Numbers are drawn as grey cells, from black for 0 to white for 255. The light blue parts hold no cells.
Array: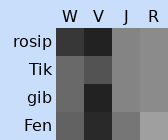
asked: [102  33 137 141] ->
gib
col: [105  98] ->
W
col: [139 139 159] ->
R

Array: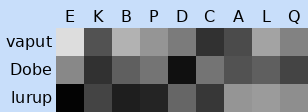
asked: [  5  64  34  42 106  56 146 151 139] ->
lurup
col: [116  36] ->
P
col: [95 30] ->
B

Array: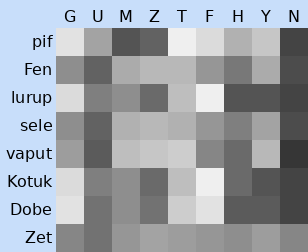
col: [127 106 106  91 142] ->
H
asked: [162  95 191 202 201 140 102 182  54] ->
vaput

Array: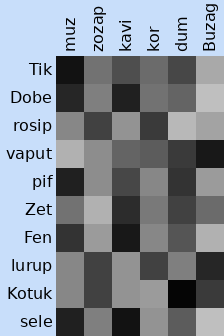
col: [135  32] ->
muz
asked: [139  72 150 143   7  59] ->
Kotuk
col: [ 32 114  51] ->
muz

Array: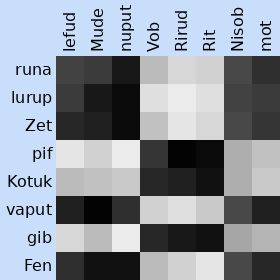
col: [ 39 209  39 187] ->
Vob
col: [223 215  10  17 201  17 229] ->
Rit
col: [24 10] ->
nuput
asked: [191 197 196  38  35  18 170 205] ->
Kotuk
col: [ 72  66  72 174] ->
Nisob

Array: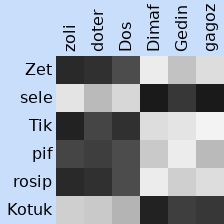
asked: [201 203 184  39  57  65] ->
Kotuk
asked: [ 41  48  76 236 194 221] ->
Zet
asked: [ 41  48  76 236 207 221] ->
rosip
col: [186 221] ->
gagoz
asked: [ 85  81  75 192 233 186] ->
pif

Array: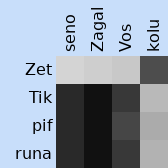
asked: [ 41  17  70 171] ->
pif
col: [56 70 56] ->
Vos
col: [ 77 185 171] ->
kolu
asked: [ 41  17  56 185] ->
Tik
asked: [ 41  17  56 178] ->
runa
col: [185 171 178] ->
kolu

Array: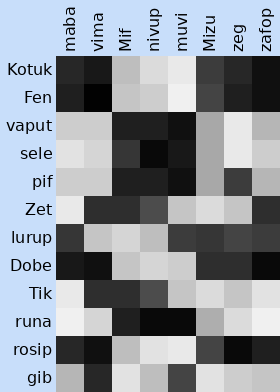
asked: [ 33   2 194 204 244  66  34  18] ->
Fen
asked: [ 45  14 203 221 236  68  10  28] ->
rosip
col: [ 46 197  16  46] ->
vima
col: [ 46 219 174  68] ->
Mizu

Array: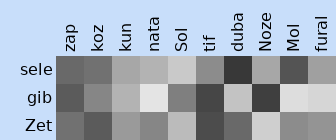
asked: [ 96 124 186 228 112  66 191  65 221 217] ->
gib
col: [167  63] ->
Noze
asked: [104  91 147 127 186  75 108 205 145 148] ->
Zet
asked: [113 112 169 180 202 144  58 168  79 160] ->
sele

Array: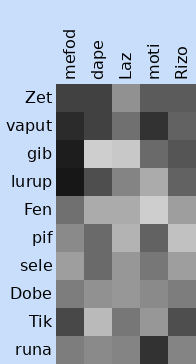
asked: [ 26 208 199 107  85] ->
gib
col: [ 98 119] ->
moti

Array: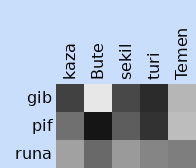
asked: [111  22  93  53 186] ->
pif
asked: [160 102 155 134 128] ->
runa
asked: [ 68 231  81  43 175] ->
gib
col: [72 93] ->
sekil

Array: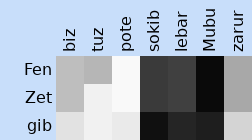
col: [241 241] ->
tuz
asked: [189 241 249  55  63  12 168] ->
Zet
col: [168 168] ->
zarur
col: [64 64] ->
lebar

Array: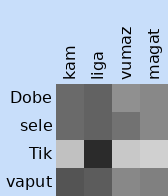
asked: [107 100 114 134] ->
sele
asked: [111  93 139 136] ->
Dobe
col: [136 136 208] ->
magat
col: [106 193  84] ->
kam
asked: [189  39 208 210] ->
Tik

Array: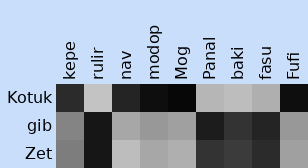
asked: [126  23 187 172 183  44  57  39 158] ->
Zet
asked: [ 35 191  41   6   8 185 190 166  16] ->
Kotuk

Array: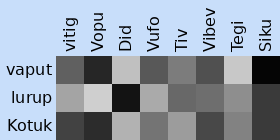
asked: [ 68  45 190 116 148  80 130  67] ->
Kotuk
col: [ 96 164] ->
vitig
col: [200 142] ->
Tegi
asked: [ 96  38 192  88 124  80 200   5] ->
vaput

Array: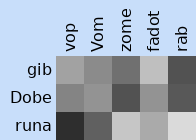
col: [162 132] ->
vop
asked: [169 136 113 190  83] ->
gib
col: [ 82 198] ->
zome

